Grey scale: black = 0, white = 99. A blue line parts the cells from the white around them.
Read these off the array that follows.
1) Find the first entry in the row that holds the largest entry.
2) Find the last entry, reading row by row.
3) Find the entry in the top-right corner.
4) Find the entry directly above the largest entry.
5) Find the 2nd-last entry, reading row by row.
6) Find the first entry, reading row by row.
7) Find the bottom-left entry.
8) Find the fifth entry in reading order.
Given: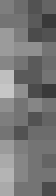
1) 77
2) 29
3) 39
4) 74
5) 45
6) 49
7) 66
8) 45

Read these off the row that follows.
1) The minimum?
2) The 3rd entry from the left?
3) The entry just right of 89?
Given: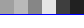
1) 13
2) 52
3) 24

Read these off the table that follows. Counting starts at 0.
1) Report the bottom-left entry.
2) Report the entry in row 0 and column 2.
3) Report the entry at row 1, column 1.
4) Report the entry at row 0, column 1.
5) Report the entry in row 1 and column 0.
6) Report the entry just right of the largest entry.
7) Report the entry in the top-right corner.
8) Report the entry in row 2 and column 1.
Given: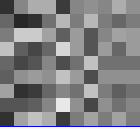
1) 19
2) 67
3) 15
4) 52
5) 40
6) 56
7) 56
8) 79

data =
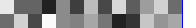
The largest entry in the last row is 97
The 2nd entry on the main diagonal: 81
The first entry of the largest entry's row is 42
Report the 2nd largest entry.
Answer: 90
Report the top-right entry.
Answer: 42
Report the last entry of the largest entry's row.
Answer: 65
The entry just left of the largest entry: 28

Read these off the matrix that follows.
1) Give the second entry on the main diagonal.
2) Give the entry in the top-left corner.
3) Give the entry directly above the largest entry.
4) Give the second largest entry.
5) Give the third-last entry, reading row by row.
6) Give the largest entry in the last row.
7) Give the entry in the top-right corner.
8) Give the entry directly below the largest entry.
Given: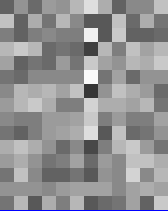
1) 38
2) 38
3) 78
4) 93
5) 63
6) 78
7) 75
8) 21

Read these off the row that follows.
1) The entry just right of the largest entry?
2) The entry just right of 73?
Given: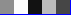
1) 7
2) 27

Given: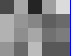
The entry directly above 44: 37
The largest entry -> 85
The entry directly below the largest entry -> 41
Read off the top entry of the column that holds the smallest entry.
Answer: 14
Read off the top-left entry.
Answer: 28
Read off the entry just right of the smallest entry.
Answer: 62

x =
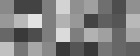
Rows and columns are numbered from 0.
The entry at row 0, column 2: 26
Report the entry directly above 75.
40
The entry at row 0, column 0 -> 53
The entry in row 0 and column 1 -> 26
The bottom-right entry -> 37
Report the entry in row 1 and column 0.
59
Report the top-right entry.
56
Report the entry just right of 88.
49
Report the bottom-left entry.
75
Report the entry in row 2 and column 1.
22

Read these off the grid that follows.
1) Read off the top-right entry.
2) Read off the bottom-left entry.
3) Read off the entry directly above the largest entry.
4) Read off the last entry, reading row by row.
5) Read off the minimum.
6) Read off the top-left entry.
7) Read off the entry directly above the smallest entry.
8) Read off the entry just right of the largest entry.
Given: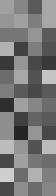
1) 65
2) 28
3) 28
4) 52
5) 14
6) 62
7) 25
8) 42
